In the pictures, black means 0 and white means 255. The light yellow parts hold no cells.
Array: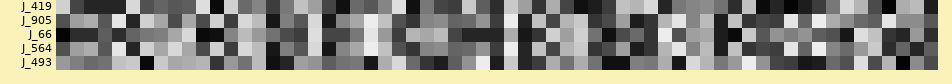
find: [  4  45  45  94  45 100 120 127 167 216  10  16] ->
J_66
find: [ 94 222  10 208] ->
J_419
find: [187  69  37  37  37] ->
J_66
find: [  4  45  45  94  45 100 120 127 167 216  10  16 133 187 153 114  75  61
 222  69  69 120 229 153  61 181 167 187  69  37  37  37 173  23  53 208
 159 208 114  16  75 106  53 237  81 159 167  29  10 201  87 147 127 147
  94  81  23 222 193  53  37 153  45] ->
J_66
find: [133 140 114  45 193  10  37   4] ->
J_419

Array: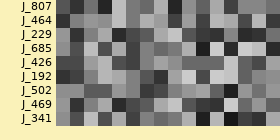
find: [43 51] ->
J_229
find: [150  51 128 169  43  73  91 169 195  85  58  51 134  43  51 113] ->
J_229
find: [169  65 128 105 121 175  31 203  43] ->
J_685
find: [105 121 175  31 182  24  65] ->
J_341
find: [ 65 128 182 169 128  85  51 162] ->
J_192
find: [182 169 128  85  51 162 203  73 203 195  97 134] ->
J_192
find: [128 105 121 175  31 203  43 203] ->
J_685

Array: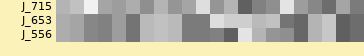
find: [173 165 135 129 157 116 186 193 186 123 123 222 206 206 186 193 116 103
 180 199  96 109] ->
J_653
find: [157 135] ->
J_715
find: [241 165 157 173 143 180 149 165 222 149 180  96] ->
J_715
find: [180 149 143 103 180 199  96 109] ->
J_556
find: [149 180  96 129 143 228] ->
J_715
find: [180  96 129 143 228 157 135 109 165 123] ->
J_715
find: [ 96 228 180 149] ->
J_556

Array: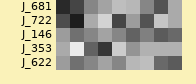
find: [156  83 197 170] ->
J_722
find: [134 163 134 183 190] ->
J_622
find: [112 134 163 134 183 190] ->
J_622
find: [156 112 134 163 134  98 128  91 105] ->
J_146

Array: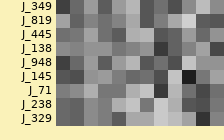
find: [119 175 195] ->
J_71
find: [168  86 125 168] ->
J_819

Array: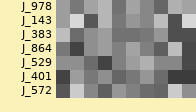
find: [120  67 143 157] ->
J_864
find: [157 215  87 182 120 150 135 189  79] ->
J_143

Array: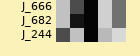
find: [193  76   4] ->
J_666
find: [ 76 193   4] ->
J_244

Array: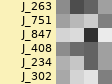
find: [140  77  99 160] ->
J_263
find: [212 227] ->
J_302
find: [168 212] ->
J_302
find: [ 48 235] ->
J_847

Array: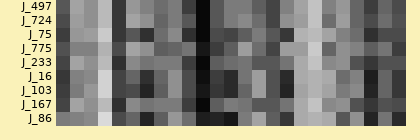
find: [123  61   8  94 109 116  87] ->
J_233
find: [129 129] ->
J_775

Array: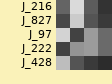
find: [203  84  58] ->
J_827
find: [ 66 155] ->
J_97

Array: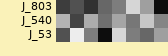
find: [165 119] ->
J_540
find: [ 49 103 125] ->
J_803
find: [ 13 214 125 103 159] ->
J_53

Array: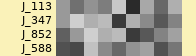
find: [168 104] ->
J_113
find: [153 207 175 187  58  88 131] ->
J_852
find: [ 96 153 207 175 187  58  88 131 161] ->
J_852
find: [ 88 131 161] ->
J_852

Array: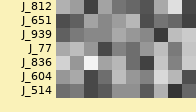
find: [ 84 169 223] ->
J_812
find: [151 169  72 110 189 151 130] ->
J_604

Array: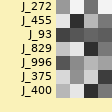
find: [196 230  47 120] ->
J_829
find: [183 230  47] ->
J_400

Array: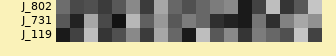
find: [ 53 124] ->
J_119
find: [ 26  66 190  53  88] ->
J_802
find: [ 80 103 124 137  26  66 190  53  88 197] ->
J_802

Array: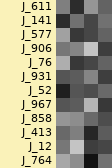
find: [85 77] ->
J_52
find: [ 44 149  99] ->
J_611
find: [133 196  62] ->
J_906
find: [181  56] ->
J_967
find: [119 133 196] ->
J_906
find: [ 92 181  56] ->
J_967
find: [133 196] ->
J_906

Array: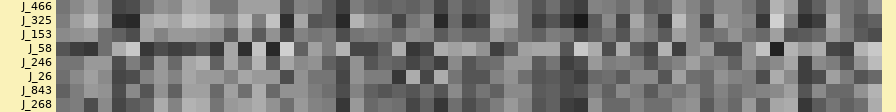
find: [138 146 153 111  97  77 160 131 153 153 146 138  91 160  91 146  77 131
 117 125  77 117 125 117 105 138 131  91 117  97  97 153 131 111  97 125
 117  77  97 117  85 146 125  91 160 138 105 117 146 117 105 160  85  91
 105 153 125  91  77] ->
J_153
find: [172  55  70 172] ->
J_58
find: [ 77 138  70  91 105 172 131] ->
J_268
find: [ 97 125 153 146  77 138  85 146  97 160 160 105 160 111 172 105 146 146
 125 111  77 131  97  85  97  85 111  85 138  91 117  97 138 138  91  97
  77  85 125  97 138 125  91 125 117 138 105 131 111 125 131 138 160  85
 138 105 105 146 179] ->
J_843
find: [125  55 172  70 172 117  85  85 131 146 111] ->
J_26

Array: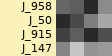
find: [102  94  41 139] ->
J_958
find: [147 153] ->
J_147
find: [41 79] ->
J_915
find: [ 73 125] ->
J_50
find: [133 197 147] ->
J_147
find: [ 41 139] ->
J_958
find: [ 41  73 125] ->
J_50

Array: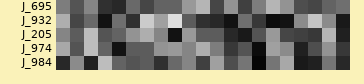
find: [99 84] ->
J_984
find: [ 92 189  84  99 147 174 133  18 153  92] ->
J_205

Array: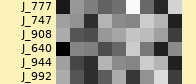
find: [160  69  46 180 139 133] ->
J_944
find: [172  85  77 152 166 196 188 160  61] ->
J_908
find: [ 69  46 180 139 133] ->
J_944

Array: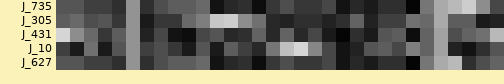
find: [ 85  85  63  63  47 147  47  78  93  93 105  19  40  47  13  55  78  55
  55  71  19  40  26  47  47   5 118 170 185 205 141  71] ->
J_735
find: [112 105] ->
J_305
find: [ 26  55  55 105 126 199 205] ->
J_305

